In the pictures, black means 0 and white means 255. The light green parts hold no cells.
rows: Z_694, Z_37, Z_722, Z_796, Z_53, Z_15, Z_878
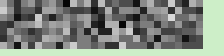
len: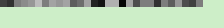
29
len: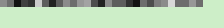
29

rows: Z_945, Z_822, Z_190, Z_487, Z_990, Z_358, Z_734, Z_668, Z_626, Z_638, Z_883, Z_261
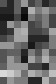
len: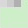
3
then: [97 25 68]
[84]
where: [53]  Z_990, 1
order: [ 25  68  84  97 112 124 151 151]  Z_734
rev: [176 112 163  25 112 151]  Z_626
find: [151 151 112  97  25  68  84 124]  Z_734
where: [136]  Z_638, 7

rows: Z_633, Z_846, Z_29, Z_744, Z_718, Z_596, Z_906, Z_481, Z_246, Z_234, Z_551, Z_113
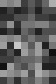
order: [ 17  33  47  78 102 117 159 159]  Z_481
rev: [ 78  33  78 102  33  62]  Z_718

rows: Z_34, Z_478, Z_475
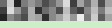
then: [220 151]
[92]
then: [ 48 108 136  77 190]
[92]
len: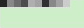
10
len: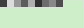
9
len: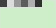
6

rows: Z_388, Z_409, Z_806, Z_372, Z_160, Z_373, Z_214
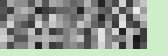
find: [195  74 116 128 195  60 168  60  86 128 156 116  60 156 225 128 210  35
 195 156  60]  Z_160
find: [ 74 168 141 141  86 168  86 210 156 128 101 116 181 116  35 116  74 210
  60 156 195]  Z_806
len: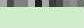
12
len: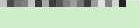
18
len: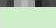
8
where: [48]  Z_214, 17
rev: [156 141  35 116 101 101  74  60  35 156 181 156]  Z_409

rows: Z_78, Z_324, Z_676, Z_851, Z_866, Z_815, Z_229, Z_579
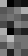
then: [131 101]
[115]
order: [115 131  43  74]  Z_851
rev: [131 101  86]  Z_324
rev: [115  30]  Z_579
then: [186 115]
[115]

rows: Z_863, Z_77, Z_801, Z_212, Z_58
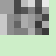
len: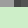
4
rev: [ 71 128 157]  Z_801

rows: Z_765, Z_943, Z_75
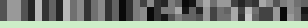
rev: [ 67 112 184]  Z_943
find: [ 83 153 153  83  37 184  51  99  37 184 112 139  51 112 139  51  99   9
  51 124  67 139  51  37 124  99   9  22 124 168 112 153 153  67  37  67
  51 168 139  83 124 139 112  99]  Z_765
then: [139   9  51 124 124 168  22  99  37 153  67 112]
[99]
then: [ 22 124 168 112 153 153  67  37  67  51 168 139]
[83]

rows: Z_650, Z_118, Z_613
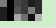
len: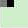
2
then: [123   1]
[71]
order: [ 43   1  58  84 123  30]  Z_118
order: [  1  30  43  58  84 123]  Z_118
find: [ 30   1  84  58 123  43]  Z_118

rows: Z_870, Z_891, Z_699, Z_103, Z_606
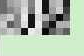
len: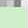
4
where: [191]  Z_870, 8
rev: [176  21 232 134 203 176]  Z_870
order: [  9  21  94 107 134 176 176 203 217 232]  Z_699
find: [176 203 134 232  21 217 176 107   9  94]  Z_699
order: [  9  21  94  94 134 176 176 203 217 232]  Z_606

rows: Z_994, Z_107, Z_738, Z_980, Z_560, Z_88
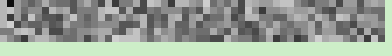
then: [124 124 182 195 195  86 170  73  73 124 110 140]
[140]
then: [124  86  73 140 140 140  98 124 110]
[110]

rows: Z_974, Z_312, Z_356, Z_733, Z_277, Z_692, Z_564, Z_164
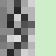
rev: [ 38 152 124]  Z_312
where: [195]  Z_164, 4

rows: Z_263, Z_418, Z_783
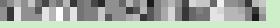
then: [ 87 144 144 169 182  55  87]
[128]
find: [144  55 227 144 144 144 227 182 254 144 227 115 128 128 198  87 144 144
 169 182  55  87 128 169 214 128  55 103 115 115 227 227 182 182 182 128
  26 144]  Z_783
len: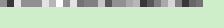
29
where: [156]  Z_263, 23
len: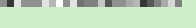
26

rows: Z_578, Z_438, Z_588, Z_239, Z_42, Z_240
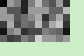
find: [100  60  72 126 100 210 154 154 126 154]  Z_240
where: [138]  Z_588, 4

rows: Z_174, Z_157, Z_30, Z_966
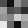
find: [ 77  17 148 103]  Z_174
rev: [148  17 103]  Z_966

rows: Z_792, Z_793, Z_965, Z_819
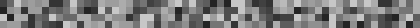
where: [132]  Z_965, 8
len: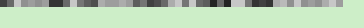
49
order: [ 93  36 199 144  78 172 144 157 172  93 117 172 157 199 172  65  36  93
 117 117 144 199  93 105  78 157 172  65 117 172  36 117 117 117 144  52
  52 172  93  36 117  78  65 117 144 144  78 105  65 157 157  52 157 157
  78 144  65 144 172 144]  Z_793
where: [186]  Z_792, 40
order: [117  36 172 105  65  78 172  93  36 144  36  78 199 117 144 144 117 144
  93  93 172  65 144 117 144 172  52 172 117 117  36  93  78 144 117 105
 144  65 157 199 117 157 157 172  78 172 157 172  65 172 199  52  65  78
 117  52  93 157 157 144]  Z_819

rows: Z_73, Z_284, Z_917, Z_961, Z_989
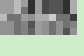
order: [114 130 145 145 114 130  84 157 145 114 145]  Z_961
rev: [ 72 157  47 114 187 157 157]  Z_284
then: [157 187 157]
[47]
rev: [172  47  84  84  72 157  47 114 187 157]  Z_284
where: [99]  Z_989, 4

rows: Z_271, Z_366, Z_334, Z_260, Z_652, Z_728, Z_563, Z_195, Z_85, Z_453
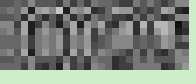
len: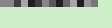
14
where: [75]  Z_563, 13

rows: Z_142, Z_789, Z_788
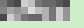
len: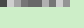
10
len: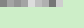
9
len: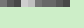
10
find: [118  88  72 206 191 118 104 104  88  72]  Z_142
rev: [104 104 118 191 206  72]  Z_142
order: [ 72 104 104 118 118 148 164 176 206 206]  Z_788

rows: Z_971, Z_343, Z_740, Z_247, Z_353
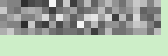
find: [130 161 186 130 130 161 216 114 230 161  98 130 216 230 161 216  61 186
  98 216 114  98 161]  Z_740
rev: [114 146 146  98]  Z_247
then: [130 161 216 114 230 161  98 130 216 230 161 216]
[61]
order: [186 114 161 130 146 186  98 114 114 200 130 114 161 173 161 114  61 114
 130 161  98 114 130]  Z_343
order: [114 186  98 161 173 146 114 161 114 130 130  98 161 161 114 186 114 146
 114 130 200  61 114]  Z_353
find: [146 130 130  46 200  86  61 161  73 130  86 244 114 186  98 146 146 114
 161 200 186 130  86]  Z_247
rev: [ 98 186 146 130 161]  Z_343

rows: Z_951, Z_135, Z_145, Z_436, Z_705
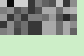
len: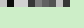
10
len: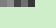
5
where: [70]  Z_705, 2

